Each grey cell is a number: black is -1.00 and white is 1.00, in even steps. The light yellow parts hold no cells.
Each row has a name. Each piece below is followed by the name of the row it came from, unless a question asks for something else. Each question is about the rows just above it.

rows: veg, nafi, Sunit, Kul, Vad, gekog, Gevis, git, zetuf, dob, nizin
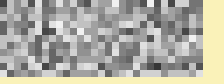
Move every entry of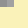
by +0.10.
[0.24 0.36]
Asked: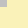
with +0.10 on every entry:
[0.61]
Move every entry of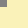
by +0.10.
[0.12]
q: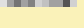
gekog
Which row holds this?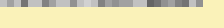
Sunit
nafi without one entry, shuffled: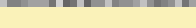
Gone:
[0.39]

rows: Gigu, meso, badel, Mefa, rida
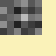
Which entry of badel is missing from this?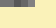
[0.47]
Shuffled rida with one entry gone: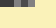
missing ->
[-0.31]
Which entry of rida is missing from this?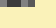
[-0.41]

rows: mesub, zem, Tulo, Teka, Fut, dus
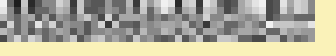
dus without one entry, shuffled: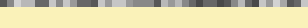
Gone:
[-0.06]
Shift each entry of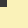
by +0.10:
[-0.45]
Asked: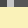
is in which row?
zem

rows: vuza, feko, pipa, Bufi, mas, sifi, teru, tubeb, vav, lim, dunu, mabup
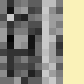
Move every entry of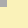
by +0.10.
[0.45]
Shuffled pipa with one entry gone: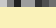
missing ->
[0.48]
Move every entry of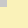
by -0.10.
[0.48]
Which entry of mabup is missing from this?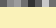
[0.35]

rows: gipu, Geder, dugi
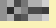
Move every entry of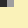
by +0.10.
[-0.56  0.35]
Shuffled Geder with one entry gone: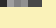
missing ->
[-0.53]
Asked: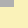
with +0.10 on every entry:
[0.48 0.48]

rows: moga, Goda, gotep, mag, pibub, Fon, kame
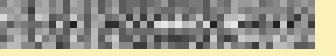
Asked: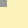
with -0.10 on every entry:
[0.10]
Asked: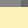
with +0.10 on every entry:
[ 0.17  0.17  0.17 -0.06]
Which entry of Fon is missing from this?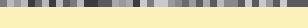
[-0.42]
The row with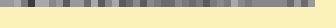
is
Goda

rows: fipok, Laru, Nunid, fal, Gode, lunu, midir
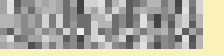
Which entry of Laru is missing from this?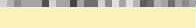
[0.52]
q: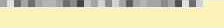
Laru
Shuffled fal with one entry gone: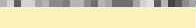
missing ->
[0.19]

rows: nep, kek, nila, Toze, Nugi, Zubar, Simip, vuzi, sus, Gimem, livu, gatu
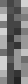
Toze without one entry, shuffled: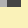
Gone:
[-0.03]
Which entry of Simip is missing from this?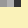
[-0.46]
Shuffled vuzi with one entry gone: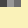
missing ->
[0.52]
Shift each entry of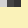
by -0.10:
[ 0.55 -0.56 -0.69]
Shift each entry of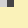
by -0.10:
[ 0.55 -0.56]

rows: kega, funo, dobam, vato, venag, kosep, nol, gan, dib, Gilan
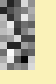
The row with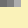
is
funo
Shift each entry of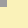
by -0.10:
[0.14]
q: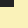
nol

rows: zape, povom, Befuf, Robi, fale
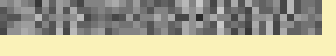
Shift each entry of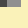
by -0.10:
[-0.55  0.03  0.03]
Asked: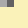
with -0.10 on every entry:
[ 0.23 -0.33]

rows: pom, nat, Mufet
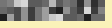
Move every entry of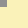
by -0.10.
[0.04]
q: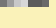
Mufet
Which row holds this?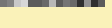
pom

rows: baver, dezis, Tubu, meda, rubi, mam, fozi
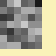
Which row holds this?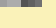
fozi
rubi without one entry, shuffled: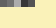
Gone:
[0.47]
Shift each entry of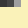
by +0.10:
[-0.47 -0.35  0.35]
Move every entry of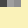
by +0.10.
[-0.35  0.35  0.22]
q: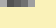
mam
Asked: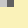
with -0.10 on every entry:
[ 0.47 -0.34]

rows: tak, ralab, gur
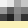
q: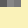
ralab
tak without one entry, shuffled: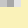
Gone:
[0.90]
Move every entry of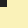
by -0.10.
[-0.83]
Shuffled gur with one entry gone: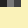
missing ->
[-0.60]

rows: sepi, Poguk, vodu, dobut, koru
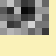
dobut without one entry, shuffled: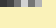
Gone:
[0.17]
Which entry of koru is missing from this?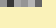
[0.05]
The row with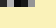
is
Poguk
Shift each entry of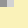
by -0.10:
[0.07 0.55]
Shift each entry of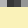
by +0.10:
[ 0.52 -0.47 -0.35  0.27]
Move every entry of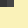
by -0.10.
[-0.67 -0.55]
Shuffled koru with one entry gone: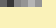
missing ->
[0.30]

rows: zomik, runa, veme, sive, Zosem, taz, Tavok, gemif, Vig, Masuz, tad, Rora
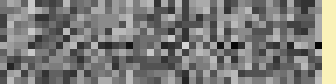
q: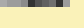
taz
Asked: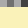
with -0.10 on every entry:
[ 0.23 -0.22  0.23 -0.59]
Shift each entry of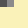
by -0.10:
[-0.46 -0.01]

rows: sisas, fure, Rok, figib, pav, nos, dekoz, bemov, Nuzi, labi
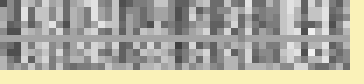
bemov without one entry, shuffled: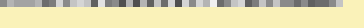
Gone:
[0.18]
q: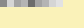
sisas

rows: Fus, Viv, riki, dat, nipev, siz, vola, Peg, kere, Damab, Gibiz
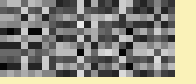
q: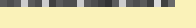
kere
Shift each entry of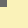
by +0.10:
[-0.08]
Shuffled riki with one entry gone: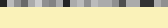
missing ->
[-0.07]
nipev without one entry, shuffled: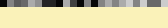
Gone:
[0.23]
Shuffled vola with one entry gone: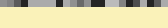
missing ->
[-0.83]

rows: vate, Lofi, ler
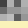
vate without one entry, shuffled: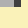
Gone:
[-0.27]
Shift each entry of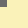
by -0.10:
[-0.26]
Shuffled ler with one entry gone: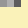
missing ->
[0.48]
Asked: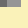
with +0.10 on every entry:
[-0.06  0.28  0.28]

